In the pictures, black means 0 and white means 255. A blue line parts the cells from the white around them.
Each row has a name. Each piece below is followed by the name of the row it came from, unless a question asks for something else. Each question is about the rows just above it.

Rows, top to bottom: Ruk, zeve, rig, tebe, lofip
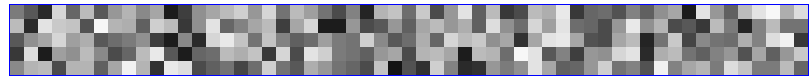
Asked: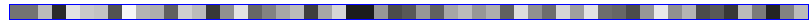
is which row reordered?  zeve
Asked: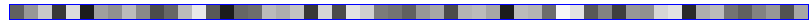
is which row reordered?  tebe
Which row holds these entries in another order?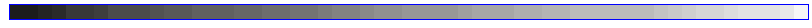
Ruk
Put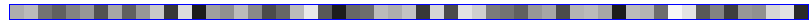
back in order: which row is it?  tebe

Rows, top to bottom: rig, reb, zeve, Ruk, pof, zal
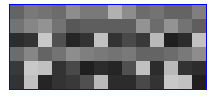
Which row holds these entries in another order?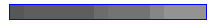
reb
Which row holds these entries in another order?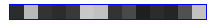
pof
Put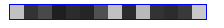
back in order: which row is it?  pof

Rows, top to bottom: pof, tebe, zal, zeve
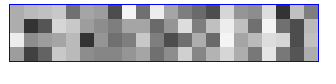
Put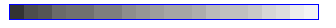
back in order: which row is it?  tebe
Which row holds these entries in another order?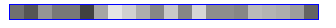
zeve
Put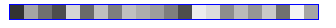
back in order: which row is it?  pof

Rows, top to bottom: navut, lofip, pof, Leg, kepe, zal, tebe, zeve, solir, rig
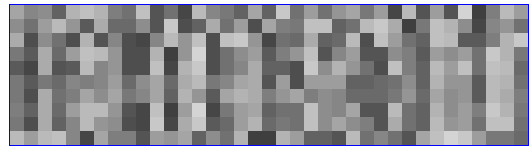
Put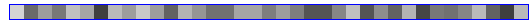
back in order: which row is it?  rig
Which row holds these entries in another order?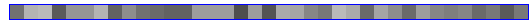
zal
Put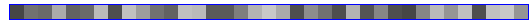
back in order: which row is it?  pof
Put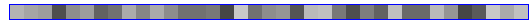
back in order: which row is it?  solir
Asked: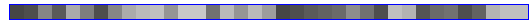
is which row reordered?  pof
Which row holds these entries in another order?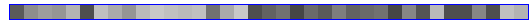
pof
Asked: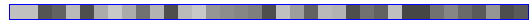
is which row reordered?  kepe

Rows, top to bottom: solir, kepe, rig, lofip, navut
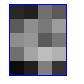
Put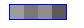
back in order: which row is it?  kepe
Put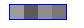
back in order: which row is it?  kepe
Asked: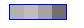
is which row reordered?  lofip
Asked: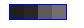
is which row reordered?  solir
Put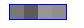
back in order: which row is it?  rig

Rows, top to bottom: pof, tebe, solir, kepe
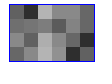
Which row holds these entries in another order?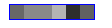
pof
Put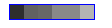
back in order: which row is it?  pof
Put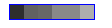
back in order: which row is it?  solir
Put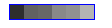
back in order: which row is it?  kepe
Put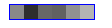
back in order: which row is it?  kepe
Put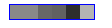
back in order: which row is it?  pof
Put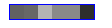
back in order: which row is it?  pof

